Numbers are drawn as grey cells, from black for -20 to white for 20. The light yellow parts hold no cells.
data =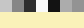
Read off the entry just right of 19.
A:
-17
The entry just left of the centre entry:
-13

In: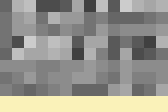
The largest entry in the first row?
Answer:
12
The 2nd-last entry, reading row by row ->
-2
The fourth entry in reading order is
-8
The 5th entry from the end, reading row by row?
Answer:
4
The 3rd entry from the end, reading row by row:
-4
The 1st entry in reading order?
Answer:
-4
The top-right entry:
8
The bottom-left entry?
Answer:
0
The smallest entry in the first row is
-10
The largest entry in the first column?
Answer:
2
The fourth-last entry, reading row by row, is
6
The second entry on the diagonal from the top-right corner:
-2
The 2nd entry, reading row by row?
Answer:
8
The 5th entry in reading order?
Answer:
-8
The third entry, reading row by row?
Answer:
10
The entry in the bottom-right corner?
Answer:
6

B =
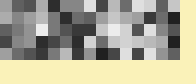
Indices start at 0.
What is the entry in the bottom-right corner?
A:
-5
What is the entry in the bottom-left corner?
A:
5
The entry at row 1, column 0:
7
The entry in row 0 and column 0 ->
5
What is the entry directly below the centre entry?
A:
13
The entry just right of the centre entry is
11
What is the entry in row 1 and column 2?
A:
5
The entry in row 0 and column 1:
-5
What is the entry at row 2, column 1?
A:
-1
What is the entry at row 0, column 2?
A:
-7
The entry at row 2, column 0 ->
-5
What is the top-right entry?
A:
11
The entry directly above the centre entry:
-5
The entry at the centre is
-11

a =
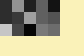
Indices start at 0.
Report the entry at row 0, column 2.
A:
-15
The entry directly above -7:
-17
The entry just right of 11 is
-9
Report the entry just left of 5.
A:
-11

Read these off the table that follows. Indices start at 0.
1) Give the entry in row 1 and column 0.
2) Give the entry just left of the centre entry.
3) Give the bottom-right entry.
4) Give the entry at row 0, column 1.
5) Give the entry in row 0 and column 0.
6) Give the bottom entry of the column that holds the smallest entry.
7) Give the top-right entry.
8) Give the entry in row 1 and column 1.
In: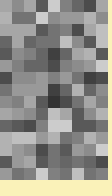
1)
8
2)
4
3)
0
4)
2
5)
6
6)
0
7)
6
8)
-2

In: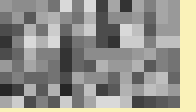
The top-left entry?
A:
4
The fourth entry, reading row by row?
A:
4
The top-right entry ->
4
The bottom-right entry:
-4
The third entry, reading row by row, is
2
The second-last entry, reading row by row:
-6
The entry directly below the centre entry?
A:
-6
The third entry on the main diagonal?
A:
8
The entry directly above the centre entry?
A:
0
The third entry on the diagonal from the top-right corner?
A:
-6
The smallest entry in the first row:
-12
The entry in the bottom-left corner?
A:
6
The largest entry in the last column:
10
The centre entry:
2
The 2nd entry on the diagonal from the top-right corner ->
6
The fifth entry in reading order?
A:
-2
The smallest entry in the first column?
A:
-14
